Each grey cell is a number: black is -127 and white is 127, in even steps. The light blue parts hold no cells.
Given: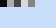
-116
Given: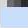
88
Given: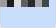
27
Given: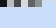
-107
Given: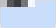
65
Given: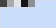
-61
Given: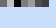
-18
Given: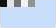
-110
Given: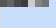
-42
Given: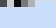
-52
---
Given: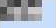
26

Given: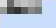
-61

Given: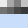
-29

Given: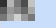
25

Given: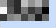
-39

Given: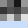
-48

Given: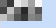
65

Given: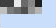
-5

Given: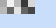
-26
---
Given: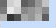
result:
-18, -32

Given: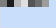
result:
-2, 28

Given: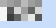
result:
46, -38

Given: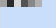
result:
34, 48

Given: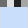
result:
-19, 37

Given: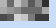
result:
52, -68

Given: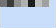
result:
-10, 33

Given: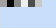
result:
34, 72

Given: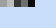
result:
31, -116

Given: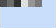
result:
-50, -7
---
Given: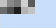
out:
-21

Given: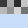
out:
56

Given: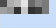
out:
32

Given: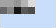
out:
-25

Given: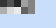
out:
46

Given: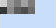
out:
-74
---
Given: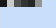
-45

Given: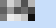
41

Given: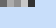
16

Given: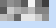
3

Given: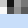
30

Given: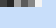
35

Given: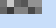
-27
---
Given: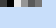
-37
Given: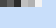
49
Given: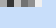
16
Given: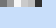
61
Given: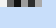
-82
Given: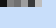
-69
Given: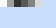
3
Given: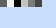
-4
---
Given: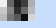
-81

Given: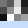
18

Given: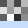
27

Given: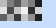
112

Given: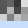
51

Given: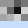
-25
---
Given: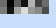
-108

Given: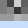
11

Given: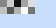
-39

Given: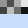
60

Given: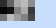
-108

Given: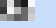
118
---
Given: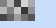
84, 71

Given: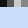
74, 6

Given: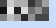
106, 90

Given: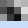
92, 65

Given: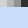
82, 54

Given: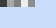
109, 39

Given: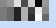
122, 108

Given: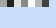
122, 97

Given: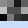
67, 39
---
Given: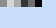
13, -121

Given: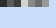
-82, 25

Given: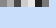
8, -7

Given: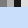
-4, 93

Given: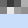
-23, 16

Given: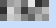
-40, 17

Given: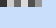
-75, 24
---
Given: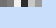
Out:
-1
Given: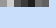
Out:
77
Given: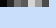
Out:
-80
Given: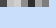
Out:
67
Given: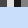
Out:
97
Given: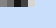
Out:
-21
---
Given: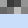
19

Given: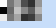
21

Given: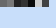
-62

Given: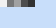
-78

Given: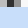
120

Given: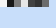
-19

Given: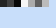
59

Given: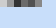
8

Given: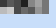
-9
